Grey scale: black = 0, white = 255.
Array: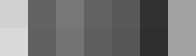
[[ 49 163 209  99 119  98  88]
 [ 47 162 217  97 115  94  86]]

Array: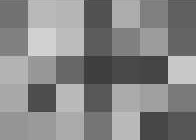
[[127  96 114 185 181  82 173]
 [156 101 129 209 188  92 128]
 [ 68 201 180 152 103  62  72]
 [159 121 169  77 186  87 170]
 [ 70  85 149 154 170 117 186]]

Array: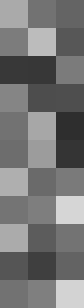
[[114 100 170]
 [188  87 124]
 [ 55 123  56]
 [ 77  78 133]
 [167  46 114]
 [156  52 109]
 [106 122 175]
 [126 214 116]
 [ 92 115 171]
 [ 63  99  85]
 [127 211 114]]

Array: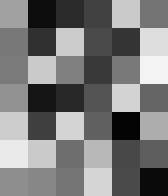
[[202 115 161  13  43  65]
 [ 53 222 120  48 203  74]
 [121 243 122 202 128  57]
 [211 101 146  20  40  84]
 [  4 173 205  64 212  97]
 [ 72  93 234 202 110 184]
 [ 75  10 142 135 117 214]]

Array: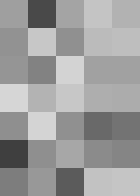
[[196 178 159  73 164]
 [187 190 146 199 144]
 [161 161 149 130 211]
 [174 172 214 179 199]
 [105 115 143 212 144]
 [139 133  63 143 167]
 [194 197 125 152  91]]

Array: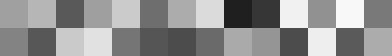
[[248 121 160 182  89 159 203 110 172 219  31  54 241 145]
 [ 90 172 131  87 202 225 117  85  76 106 170 149  76 238]]

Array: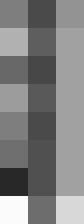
[[ 74 147 126]
 [ 94 161 177]
 [ 71 161 104]
 [ 89 161 156]
 [ 74 161 126]
 [ 80 161 111]
 [ 80 161  40]
 [109 216 251]]
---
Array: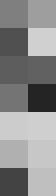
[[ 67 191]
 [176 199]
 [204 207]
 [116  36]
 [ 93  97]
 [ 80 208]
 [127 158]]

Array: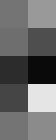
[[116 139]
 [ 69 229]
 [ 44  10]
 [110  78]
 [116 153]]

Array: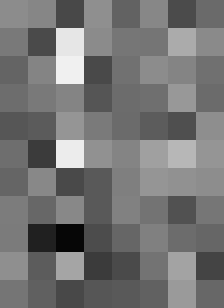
[[117  96  72  86  89  97 154 103]
 [143  92 165  59  74 115 163  68]
 [123  32   6  76 102 128 108 102]
 [124 103 136  89 129 115  81 118]
 [101 136  73  89 127 149 145 141]
 [110  59 236 145 132 160 183 149]
 [ 86  91 149 122 107  92  79 142]
 [109 121 132  85 108 111 152 107]
 [100 132 240  73 113 140 132 112]
 [121  74 230 139 118 117 171 138]
 [140 134  72 143  98 135  75 106]]

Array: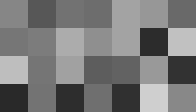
[[ 41 115  45 111  48 207 136]
 [190 117 161  93  98 153  50]
 [118 124 172 143 163  44 193]
 [134  87 114 109 163 151 105]]

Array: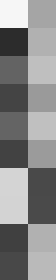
[[ 72 186]
 [ 64 177]
 [211  74]
 [212  73]
 [ 66 155]
 [100 192]
 [ 68 154]
 [ 99 191]
 [ 44 177]
 [246 165]]

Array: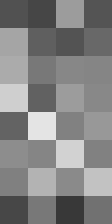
[[ 71 120  56 113]
 [128 179 138 194]
 [141 133 210 129]
 [ 99 228 129 152]
 [207  97 156 136]
 [171 120 135 133]
 [165  95  83 104]
 [ 81  70 156  84]]
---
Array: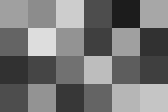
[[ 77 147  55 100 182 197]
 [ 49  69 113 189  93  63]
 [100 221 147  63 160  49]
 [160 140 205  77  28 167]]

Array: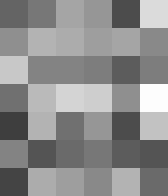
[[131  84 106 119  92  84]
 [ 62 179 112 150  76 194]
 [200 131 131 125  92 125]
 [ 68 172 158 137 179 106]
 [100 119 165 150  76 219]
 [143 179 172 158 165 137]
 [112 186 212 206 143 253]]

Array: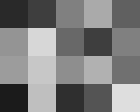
[[ 27 191  47  84 222]
 [148 215 104  62 128]
 [ 41  62 128 170  96]
 [156 199 142 177 112]]

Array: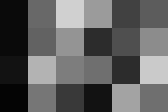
[[  4 118  57  18 163 111]
 [ 18 179 125 111  44 202]
 [ 10  98 148  44  79 140]
 [ 10 104 208 155  65  92]]

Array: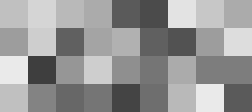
[[157 206  96 164 177  96  82 157 221]
 [192 131 103 117  68 110 185 234  90]
 [234  62 150 206 143 117 171 125 125]
 [192 213 185 171  90  75 227 199 171]]

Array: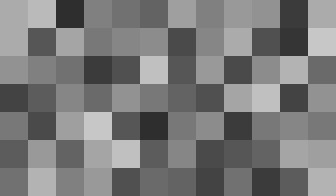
[[171 186  46 128 113  99 159 128 153 146  59 171]
 [ 92 153  99 165 192  92 134  74  86  99 165 159]
 [146 128 113  59  80 192  86 153  74 140 179 106]
 [113 179 128 153  80 106  99  67 113  59  92 179]
 [ 67  92 134 106 146 120  99  80 165 192  67 146]
 [120  74 159 199  86  46 120 140  59 120 134 120]
 [171  86 165 120 134 140  74 134 171  80  53 199]]
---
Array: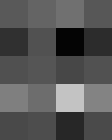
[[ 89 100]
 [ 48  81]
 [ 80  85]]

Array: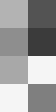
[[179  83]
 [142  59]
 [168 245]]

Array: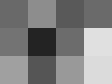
[[105 141]
 [115  35]
 [160  85]]

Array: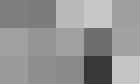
[[126 124]
 [160 149]
 [155 142]]

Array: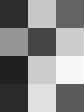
[[ 45 200]
 [150  68]
 [ 32 204]]

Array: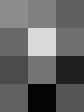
[[141 127]
 [104 217]
 [ 76 117]]
